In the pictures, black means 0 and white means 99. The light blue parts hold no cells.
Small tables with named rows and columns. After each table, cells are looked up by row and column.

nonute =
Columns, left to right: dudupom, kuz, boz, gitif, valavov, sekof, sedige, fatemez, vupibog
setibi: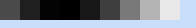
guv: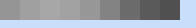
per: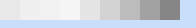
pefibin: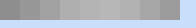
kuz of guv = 62
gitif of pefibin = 68
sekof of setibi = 24
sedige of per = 73
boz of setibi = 1
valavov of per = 89
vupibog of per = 52
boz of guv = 65
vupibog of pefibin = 60
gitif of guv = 63
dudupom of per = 90
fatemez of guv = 35
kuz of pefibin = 59
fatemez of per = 63

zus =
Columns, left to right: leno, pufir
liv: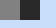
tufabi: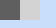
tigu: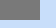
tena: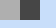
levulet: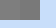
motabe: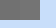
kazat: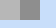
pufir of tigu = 47
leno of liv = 50
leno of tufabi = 37
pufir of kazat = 55
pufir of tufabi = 82
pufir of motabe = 45
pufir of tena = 27
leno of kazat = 71
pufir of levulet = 47
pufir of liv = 16
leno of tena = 68
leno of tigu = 47
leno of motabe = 44
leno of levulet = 49

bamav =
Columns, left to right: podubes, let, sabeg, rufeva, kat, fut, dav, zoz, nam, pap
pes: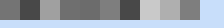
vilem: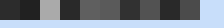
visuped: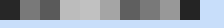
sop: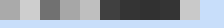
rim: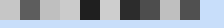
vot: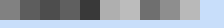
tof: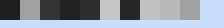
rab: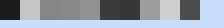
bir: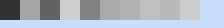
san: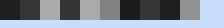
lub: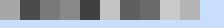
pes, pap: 49
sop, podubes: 66
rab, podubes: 11
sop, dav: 20
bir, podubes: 19
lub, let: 29
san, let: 21
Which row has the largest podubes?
rim

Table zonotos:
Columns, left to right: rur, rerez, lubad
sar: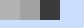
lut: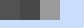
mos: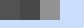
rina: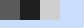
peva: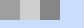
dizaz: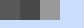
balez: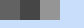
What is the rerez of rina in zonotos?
12
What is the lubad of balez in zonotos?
58
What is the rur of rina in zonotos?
35
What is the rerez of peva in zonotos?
80
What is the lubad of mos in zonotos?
57
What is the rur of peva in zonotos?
62
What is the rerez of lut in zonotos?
28
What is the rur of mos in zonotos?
32
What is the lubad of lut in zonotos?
60
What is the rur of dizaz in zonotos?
34
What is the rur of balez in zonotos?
38
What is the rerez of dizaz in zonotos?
28
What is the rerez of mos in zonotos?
28

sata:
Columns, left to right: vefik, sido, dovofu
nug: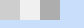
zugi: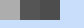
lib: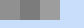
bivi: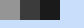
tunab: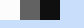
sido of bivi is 23
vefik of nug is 80
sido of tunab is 38
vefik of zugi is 67
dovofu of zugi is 30
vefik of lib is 56
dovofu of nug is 67
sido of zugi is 33
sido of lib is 48
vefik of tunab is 98
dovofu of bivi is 10
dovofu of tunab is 6
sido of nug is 93
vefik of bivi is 58
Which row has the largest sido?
nug

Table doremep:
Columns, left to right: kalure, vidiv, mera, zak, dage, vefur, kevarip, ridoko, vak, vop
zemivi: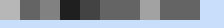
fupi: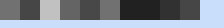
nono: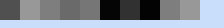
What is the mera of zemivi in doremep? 50
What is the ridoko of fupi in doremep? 13
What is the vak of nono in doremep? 49
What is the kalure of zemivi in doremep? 71
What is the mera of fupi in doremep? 75
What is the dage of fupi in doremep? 28
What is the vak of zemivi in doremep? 39
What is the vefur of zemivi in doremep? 39
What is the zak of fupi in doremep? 39
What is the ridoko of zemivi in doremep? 63
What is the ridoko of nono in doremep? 1
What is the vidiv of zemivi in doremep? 39
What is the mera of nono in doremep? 49
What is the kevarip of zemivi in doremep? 39
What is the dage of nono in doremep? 46
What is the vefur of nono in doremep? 2

